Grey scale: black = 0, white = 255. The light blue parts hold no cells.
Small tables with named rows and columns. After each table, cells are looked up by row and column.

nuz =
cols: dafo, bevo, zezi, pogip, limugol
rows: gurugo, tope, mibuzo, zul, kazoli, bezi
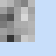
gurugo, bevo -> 179
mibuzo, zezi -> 165
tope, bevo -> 123
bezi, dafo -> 141
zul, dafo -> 122
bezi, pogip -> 201
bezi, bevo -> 51
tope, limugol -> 161
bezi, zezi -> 133
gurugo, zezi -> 150
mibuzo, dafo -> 108
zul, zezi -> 171
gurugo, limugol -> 184
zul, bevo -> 139
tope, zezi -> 162
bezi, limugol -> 189
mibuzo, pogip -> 215
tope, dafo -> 157
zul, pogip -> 173
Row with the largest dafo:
gurugo

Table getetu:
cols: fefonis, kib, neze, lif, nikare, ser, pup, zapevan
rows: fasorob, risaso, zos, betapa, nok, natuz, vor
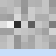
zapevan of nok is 210
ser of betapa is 199
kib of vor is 201
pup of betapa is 185
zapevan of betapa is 125
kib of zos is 158
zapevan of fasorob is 151
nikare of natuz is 165
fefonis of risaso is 176
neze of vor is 150
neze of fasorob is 176
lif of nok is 195
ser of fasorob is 177
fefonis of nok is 159
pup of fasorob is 196
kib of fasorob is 186
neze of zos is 216
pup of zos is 174
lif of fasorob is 151

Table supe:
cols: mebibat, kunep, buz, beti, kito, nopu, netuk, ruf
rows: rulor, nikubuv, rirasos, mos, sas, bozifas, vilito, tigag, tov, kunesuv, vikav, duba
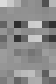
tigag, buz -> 122
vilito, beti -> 150
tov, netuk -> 140
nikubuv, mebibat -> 141
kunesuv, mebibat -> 150
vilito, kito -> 145

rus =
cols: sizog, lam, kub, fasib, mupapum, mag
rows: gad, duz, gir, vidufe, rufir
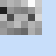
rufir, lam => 130
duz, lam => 148
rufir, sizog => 154
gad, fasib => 196
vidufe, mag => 164
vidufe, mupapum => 180
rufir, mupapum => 173
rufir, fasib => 104
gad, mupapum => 252
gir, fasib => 180
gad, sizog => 163
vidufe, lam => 162
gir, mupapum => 76
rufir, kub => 118
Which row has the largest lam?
gad

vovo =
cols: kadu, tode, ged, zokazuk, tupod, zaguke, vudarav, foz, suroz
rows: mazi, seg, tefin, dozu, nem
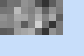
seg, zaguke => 153
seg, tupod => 129
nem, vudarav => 51
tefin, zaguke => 176
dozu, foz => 52
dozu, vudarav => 113
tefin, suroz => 93
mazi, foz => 93
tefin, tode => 133
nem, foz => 145
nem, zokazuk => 165
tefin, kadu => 145
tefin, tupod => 137
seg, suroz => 123
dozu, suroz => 122
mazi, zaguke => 84
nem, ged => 156
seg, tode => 120
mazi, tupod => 136

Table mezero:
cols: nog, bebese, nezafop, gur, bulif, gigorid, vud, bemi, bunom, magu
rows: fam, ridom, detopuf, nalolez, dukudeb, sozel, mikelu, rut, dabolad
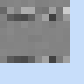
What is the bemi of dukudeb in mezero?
132
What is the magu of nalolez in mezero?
134
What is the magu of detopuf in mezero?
153
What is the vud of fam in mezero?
129
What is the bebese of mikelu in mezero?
131
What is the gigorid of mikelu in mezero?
134
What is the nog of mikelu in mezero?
131
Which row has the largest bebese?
ridom

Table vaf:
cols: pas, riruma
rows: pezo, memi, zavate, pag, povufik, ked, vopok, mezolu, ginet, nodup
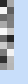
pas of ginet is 49
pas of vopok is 203
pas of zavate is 106
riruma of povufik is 201
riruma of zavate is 124
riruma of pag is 127
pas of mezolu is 124
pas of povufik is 249
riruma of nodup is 182
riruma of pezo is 168
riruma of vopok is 143
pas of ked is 103

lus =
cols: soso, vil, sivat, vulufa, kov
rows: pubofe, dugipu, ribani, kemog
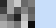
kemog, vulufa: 209
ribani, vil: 90
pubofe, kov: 124
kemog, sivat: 117
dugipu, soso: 69
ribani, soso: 135
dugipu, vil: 162
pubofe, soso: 41
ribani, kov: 107

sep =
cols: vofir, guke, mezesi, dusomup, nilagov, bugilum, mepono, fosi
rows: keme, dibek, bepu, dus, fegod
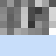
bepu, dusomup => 197
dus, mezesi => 109
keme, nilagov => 99
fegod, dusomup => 157
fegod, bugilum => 132
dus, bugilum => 147
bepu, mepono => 105
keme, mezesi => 98
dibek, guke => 103
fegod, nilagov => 136
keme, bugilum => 200
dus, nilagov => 53
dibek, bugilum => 59
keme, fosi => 85
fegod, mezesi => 168
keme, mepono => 163

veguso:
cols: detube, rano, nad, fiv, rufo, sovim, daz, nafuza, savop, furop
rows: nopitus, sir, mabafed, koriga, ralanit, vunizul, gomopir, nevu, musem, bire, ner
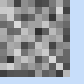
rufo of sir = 165
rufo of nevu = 152
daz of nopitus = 78
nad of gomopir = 162
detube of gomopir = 106
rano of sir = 204
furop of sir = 65
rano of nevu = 163
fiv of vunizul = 170
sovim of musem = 83
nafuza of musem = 213
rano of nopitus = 156
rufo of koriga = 161
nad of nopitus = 66
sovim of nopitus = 71
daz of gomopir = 173
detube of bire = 187
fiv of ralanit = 193
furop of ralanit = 83
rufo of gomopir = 110
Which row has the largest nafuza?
musem

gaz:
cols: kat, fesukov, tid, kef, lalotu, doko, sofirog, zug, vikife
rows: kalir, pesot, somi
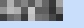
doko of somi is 116
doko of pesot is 93
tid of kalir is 107
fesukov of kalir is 176
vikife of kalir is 163
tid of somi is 121
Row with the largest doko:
kalir

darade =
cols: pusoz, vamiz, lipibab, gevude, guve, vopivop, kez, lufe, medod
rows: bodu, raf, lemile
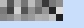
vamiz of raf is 65
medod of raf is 221
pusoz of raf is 122
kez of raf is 151
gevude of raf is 83
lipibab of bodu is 176
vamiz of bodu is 86
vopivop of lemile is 176
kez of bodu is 57
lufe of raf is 37

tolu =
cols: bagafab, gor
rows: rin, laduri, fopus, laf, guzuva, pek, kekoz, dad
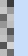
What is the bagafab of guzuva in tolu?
186
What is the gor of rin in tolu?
60
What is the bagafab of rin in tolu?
184
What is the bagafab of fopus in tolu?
104
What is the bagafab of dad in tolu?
188
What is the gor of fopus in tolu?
197
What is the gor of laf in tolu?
189
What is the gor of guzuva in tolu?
87
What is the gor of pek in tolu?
139
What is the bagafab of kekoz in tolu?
85
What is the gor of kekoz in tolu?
212
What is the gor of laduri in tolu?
155
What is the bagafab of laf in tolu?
150
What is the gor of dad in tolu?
108
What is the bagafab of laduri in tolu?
200
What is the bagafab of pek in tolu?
195
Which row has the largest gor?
kekoz

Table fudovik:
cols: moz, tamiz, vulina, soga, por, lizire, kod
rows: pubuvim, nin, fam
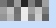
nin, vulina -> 112
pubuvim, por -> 125
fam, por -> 132
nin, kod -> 127
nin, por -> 160
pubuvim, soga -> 36
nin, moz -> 160
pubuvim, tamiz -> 81
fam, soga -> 234
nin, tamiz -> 196
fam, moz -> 149
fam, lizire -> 206
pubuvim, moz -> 117
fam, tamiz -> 183
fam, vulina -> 118
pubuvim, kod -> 159
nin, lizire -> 196
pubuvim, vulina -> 156
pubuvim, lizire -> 70
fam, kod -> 99

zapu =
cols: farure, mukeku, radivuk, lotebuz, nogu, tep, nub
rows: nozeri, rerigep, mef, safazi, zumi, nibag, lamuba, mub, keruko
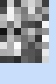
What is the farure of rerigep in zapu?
81
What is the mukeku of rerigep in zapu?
245
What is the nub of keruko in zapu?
211
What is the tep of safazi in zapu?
55
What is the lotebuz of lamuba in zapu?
119
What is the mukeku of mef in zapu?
242
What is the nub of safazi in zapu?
244
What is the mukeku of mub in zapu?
177
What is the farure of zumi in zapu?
19
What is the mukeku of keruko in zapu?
64
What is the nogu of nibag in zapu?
141
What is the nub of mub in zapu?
233
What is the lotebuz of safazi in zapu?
86
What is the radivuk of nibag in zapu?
145
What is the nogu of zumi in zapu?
193
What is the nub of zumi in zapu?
147
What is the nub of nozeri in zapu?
62
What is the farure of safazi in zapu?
176

